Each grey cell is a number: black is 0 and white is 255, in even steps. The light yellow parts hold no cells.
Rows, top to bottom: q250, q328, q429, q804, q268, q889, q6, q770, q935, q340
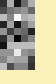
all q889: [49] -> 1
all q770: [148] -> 1 2 4
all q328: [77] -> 1
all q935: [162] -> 3 4
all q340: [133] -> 3 4
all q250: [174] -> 2 5
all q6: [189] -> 2 3 4 5

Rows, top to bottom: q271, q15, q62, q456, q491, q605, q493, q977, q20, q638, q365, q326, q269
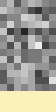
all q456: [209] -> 2 7
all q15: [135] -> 4
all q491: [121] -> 5 7

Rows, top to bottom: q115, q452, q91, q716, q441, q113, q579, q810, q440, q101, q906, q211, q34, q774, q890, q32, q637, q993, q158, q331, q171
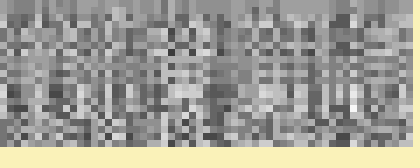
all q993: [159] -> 14 33 42 44 52
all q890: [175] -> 1 5 6 7 14 25 26 28 37 38 41 43 44 49 58
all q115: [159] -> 1 6 8 12 13 14 16 17 20 23 28 34 35 38 39 41 42 43 44 45 46 47 52 58 59
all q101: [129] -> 9 19 20 31 32 33 34 44 48 49
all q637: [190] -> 1 6 7 14 37 40 43 47 51 52 58
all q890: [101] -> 9 10 15 17 21 23 27 31 45 46

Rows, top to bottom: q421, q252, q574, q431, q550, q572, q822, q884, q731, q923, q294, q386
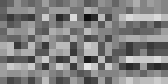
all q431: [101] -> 3 7 9 13 19 24
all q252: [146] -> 2 3 4 20 23
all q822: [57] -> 3 7 19 22

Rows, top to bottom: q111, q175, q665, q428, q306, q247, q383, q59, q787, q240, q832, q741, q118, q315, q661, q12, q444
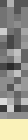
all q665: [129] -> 2 4
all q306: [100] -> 3
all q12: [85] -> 4
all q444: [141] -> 2 3 4
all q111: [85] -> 1 3 4
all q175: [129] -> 2 4
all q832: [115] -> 1 4

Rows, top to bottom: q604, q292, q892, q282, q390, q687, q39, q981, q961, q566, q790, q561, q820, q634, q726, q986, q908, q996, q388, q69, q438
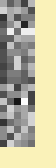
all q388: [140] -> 1
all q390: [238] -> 2 4 5

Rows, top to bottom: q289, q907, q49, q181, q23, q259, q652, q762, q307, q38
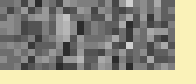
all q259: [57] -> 6 19 24
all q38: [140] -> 12 16 18

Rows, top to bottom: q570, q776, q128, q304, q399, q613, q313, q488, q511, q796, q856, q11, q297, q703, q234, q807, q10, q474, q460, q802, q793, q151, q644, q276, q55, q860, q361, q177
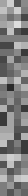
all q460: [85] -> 3 4
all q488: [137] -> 3
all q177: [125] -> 1 3
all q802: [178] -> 1 2 4
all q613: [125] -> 1 2 3 4
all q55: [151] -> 1 4

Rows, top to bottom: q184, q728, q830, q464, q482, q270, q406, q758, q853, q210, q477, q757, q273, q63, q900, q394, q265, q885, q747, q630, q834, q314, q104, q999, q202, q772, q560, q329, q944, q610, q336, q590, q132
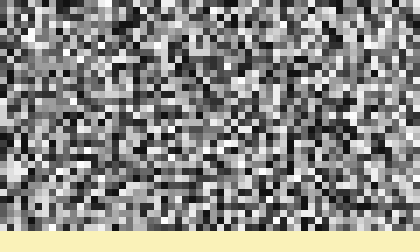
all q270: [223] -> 13 20 24 39 45 47 50 51 55
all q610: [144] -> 2 20 31
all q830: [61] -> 1 19 25 28 29 36 53

